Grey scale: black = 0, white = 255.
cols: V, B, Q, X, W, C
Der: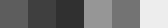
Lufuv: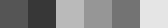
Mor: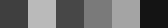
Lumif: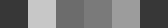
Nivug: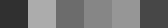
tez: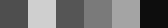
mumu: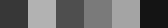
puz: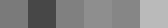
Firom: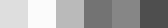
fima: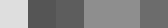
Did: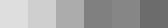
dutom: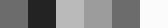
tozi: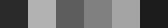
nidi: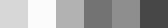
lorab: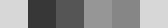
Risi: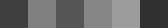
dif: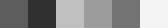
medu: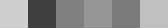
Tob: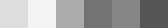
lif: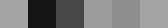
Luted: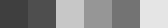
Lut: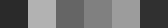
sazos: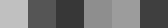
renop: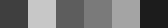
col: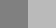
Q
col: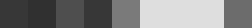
V
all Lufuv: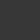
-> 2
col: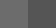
Q
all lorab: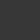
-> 2
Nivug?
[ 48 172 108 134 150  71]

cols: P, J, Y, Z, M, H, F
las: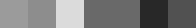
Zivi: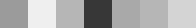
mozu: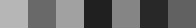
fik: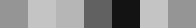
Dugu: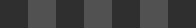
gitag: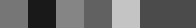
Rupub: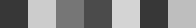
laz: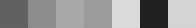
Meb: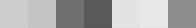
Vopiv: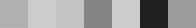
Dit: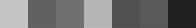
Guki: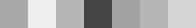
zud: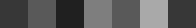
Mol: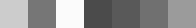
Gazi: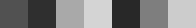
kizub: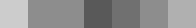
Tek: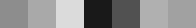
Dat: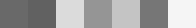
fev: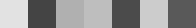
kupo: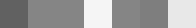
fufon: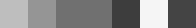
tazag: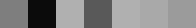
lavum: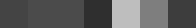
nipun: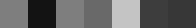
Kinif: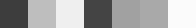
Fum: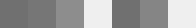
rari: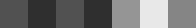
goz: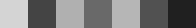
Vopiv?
[176 204 196 133 204  32 155]
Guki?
[169 239 182  68 161 182 212]
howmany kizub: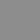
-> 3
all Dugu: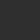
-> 1 3 5 7
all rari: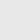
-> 6
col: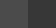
H

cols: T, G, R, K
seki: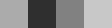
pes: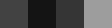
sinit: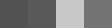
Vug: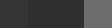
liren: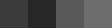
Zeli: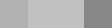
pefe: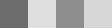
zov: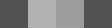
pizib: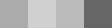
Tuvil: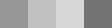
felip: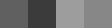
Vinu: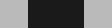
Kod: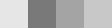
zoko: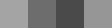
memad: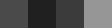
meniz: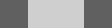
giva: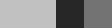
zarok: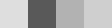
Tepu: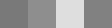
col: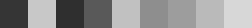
R
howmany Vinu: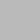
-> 2
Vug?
[ 53  47  47 109]
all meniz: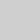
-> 2 3

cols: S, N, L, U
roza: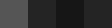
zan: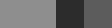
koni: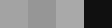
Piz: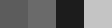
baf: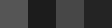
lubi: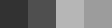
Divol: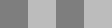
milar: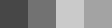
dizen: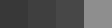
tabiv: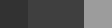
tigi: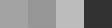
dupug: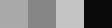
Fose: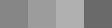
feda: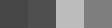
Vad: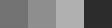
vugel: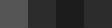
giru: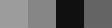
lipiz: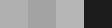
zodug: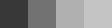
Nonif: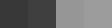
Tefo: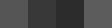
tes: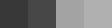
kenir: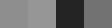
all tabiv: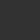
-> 1
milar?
[ 71 114 202 163]

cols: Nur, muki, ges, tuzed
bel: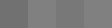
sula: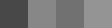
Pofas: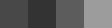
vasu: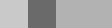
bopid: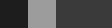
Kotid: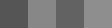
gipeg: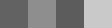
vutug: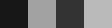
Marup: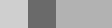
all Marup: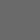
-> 2
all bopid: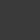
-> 3 4
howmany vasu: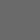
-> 1

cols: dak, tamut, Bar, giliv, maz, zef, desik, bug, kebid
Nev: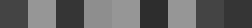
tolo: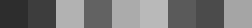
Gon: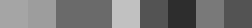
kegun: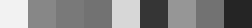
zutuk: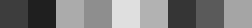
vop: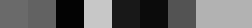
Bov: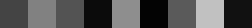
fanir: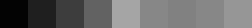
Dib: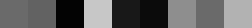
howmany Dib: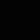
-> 1
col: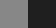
tamut
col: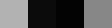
zef
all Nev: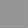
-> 2 5 7
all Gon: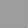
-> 2

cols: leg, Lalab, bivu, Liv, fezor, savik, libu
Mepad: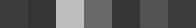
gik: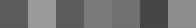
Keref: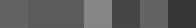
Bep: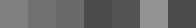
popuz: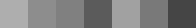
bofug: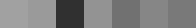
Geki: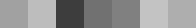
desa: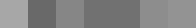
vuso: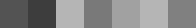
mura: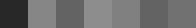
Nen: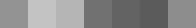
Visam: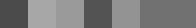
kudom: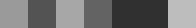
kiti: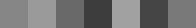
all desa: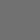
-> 4 5
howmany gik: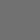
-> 1
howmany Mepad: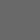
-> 1
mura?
[ 40 134  99 141 128  99 113]
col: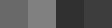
bivu
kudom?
[154  83 167  99  48  48 189]
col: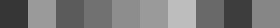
Lalab

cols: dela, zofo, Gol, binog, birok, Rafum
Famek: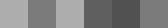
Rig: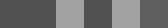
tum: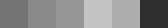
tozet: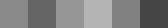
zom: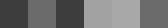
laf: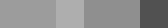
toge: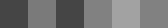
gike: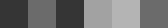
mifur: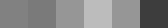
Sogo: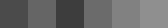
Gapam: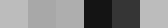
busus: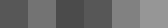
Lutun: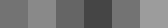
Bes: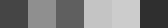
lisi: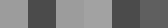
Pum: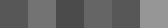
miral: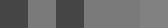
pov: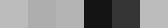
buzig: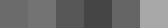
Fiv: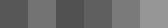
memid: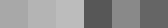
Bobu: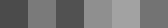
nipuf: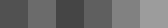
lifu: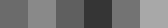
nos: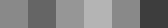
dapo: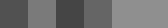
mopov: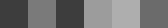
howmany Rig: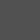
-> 3
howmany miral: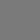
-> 3
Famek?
[174 122 174  95  81 122]

